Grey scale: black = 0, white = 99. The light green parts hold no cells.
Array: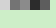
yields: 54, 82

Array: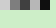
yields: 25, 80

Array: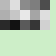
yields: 90, 90

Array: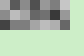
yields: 40, 77

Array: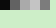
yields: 66, 76

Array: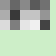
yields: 76, 93

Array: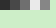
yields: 43, 91

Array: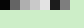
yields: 78, 88

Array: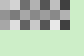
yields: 53, 90

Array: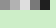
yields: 86, 86
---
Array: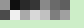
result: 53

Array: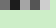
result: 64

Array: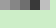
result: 43

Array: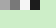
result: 47

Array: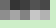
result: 24

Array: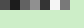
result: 20

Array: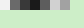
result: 36
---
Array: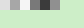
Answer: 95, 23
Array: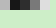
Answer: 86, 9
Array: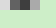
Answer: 85, 24
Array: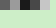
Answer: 77, 10
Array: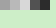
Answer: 84, 17
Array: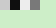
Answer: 92, 6
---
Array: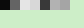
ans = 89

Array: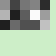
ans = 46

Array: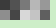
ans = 47

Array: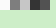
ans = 77

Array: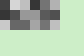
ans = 74

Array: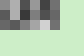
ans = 31
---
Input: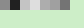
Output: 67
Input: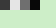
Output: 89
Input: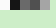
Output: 41
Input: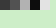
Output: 69
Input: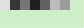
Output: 38
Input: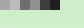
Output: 56
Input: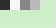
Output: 96
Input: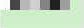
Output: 51
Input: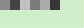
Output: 48
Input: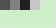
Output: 50
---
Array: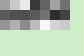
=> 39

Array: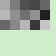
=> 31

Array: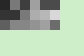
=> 62

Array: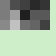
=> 25

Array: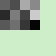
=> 30

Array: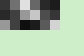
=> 40

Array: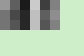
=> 79

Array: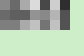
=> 28
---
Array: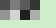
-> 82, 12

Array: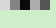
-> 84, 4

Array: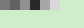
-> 84, 16

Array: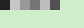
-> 77, 13

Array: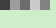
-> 79, 24

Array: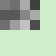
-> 75, 24

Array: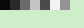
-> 94, 3

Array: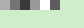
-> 99, 22

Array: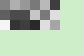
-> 95, 16

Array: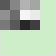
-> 95, 15
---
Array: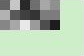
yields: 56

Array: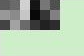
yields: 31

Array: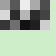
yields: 30

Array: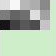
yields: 53

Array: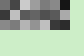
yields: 8

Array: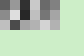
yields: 50

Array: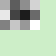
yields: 82

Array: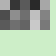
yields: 65

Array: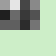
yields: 53
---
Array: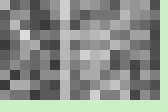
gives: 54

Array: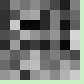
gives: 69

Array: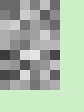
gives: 62

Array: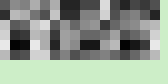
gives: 54

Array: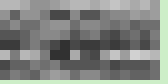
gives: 38
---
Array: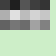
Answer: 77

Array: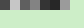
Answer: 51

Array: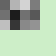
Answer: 70

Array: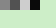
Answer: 32

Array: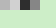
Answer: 52

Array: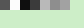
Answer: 63

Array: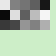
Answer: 86
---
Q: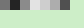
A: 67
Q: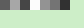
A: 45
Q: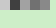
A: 44
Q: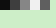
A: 93
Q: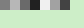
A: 63
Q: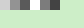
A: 48
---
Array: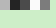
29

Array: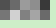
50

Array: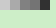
50

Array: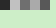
43

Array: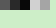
3

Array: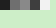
53

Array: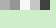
96
